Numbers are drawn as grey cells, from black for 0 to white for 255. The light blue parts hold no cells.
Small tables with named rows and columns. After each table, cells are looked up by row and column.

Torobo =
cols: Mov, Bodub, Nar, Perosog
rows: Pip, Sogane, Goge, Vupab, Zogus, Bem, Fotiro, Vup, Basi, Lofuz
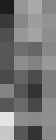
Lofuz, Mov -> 199
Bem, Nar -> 76
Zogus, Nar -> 130
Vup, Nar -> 72
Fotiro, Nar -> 51
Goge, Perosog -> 142
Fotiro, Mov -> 132
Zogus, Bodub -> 141
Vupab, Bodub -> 111

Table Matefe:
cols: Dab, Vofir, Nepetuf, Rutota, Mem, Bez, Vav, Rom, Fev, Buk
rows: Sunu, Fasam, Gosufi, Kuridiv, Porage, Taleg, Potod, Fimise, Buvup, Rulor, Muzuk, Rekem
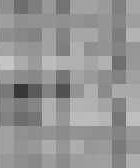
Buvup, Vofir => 109
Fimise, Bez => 178
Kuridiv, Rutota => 162
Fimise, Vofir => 123
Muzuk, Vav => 151
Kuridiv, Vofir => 151
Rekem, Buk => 173
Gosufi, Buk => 178
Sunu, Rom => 155
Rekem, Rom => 160
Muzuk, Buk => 146

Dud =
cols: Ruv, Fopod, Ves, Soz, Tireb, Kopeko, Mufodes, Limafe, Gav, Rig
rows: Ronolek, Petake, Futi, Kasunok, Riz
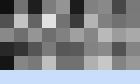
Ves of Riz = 121
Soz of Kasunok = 122
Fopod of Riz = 134
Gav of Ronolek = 71
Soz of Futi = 111
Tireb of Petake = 114
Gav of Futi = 156
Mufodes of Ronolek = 129
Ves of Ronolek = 30
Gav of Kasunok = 82
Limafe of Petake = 128
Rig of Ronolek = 121
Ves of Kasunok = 85
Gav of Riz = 131

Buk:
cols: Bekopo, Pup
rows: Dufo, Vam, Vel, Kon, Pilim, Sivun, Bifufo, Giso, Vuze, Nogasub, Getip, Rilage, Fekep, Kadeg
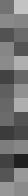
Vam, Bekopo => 137
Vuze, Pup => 82
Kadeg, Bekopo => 151
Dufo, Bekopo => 114
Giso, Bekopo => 103
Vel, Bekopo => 82
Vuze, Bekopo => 107
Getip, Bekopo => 125
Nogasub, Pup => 71
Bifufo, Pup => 144
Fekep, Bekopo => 85
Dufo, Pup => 195
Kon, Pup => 84
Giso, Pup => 174
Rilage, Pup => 32
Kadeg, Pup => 139
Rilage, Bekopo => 65
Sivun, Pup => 103
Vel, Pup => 106

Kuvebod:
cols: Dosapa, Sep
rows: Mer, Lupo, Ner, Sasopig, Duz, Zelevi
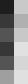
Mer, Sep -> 201
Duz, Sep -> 214
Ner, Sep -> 200
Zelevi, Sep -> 224
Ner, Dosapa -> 84
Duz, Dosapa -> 84
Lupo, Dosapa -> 56
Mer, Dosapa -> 30

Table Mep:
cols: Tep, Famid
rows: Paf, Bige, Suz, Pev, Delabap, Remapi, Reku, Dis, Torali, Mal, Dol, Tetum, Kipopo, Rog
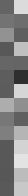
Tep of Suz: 146
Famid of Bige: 109
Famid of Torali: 95
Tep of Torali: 119
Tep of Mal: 127
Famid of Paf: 219
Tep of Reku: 92
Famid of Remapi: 47
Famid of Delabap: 101
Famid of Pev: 192
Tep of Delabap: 102
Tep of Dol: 88
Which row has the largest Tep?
Dis

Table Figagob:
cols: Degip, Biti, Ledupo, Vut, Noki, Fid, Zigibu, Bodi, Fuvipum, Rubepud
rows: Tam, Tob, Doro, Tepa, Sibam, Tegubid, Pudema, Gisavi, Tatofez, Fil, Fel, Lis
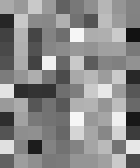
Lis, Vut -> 121
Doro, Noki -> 110
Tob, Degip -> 38
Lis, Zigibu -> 149
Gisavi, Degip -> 154
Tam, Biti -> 153
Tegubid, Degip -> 124
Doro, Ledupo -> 69
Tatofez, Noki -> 111
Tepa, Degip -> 73
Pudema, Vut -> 50
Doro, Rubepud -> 18
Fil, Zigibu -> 166
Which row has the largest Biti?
Tob

